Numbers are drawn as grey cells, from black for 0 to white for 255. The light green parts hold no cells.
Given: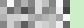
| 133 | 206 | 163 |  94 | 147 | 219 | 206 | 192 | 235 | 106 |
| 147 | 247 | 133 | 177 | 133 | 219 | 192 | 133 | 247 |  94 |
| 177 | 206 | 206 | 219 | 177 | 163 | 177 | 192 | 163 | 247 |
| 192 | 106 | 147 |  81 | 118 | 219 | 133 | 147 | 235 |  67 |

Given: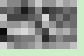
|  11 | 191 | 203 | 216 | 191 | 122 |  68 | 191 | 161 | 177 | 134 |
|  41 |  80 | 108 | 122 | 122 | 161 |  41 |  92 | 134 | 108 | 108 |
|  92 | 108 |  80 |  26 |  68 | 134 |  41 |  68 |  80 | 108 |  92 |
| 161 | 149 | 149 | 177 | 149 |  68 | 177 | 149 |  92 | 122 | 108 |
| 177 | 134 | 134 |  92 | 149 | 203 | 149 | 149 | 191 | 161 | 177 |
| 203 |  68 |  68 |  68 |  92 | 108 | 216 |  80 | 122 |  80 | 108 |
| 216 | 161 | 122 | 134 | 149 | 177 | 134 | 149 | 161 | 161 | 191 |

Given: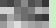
|  80 |  68 |  96 | 138 |  80 |  96 |  53 |
| 109 | 166 | 138 | 109 |  96 |  68 |  53 |
| 154 | 195 | 221 | 182 | 166 | 154 | 166 |
| 209 | 209 | 124 | 109 | 124 | 182 | 166 |

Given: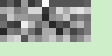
|  40 | 124 | 112 | 170 | 112 |  68 | 170 | 170 |  40 | 140 |  68 |  96 | 124 |
|  68 |  96 |  56 | 154 |  56 |  84 | 251 |  84 |  84 |  84 |  84 |  84 |  96 |
|  96 | 198 | 154 | 154 | 140 | 140 |  40 | 140 | 154 | 198 |  96 | 124 | 112 |
| 112 |  68 |  56 | 239 | 183 | 112 | 140 |  40 |  84 |  68 | 154 | 183 | 124 |
| 154 | 198 | 214 |  84 | 170 | 140 | 170 | 198 | 154 | 198 | 112 | 140 | 183 |
| 170 | 183 | 124 | 140 | 214 | 214 |  56 | 124 | 214 | 170 | 214 | 226 | 198 |

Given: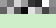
|  97 | 198 |  83 |  11 | 225 | 170 |  68 | 124 |
| 155 | 111 | 211 | 155 |  53 |  38 | 254 | 139 |

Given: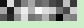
|  16 | 221 |  57 | 128 | 166 | 100 | 115 |  73 |  57 | 192 |  57 |
|  87 |  41 | 142 | 221 | 115 | 128 | 179 | 100 |   3 | 142 | 128 |
| 166 |  29 | 192 | 237 | 179 | 249 | 221 | 207 | 115 |  73 | 207 |

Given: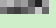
| 114 |  74 |  62 |  89 | 114 | 199 | 102 |
| 171 | 187 | 139 | 155 |  89 |  34 | 155 |

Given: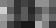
| 129 | 117 |  51 |  67 |  51 | 145 | 145 | 104 |
| 145 |  67 |  39 |  25 |  25 | 177 | 129 |  51 |
| 161 | 129 |  67 |  91 |  51 | 104 | 145 | 104 |
| 207 |  91 |  51 |  91 |  39 |  79 | 117 |  79 |
